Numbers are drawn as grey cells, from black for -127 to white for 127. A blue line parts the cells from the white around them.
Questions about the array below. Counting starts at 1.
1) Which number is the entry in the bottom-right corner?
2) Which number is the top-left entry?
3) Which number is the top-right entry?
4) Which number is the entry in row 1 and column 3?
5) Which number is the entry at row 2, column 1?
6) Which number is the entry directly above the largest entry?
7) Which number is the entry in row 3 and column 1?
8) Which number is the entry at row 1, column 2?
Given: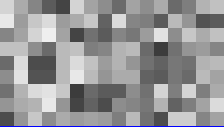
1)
35
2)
84
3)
65
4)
5
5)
104
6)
91
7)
5
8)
43

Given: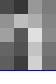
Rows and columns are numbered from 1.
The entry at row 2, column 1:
18
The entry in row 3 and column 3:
96
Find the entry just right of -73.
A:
24
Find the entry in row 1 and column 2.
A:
-73
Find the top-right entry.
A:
-3
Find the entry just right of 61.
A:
46

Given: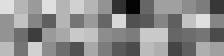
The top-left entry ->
95
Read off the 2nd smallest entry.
-79
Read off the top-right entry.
-72
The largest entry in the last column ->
32
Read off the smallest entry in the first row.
-123
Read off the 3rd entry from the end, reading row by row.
-32
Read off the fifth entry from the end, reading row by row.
47
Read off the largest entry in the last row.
81
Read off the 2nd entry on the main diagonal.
66
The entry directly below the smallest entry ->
-46
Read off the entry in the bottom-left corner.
59
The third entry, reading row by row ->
26
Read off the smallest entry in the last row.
-58
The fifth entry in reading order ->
53
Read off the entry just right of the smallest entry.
-25

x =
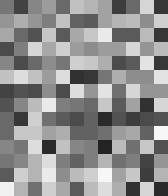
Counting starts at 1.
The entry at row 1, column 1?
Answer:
-9
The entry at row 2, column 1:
21
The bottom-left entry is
113
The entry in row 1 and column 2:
-60
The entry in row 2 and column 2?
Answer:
46
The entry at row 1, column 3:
6
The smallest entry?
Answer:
-92
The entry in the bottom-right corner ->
-85
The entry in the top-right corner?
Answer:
-72
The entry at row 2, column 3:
21
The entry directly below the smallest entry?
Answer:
52
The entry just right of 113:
52
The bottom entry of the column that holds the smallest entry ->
93

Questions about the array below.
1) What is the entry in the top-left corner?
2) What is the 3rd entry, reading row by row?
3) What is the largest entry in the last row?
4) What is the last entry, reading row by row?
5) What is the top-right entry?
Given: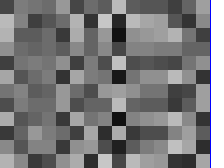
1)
-57
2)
-11
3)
71
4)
38
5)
31
